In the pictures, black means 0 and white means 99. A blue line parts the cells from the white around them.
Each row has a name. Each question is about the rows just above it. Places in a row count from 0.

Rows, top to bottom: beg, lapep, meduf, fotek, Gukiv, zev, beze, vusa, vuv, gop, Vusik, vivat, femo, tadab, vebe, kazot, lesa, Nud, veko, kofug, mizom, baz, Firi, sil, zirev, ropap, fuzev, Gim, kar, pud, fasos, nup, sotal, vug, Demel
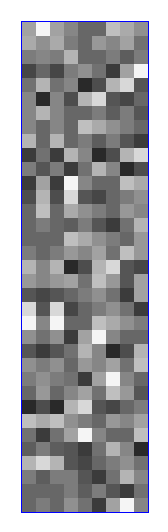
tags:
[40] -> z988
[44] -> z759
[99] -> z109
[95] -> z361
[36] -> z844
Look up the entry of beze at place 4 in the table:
z988
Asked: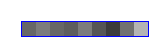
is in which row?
vebe
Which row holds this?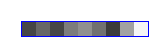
fotek
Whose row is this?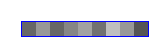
fuzev
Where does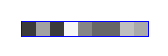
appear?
vivat
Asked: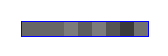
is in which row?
vug
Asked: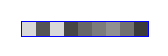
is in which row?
mizom

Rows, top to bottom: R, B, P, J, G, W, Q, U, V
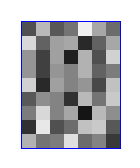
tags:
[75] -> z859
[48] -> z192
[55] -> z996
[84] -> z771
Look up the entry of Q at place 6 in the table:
z996
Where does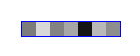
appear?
Q
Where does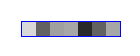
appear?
B
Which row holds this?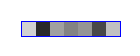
G

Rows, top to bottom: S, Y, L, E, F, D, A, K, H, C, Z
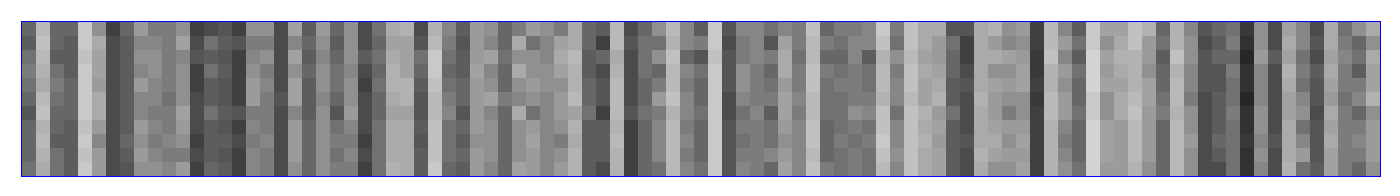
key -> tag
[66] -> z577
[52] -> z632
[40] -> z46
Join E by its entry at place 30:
z46
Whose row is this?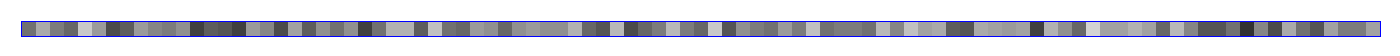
F
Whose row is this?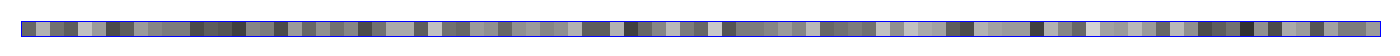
C
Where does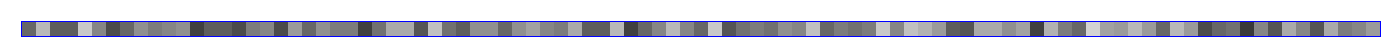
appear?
H
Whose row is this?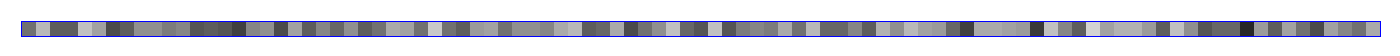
L

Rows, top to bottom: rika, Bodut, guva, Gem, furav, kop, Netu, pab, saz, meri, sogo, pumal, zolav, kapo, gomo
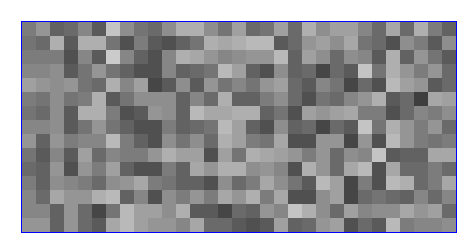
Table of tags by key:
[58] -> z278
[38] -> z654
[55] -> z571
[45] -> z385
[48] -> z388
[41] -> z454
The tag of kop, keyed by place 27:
z454
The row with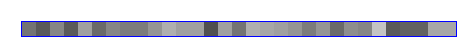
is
meri
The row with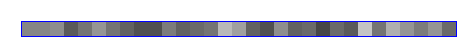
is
pab

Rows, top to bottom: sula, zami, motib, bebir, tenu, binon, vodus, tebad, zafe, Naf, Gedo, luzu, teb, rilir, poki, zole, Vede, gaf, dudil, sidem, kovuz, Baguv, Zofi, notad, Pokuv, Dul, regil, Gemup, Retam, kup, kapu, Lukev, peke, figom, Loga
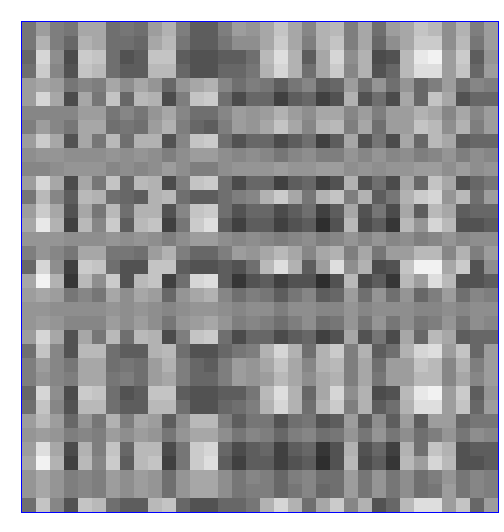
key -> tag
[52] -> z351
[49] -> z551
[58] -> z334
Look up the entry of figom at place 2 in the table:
z334
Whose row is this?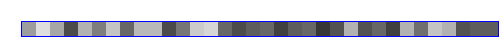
kapu

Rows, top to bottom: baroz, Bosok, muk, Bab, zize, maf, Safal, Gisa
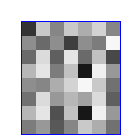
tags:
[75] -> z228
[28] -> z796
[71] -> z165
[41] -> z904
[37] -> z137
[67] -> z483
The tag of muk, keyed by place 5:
z228
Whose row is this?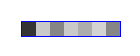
baroz
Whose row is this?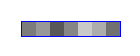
Gisa
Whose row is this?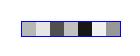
Safal

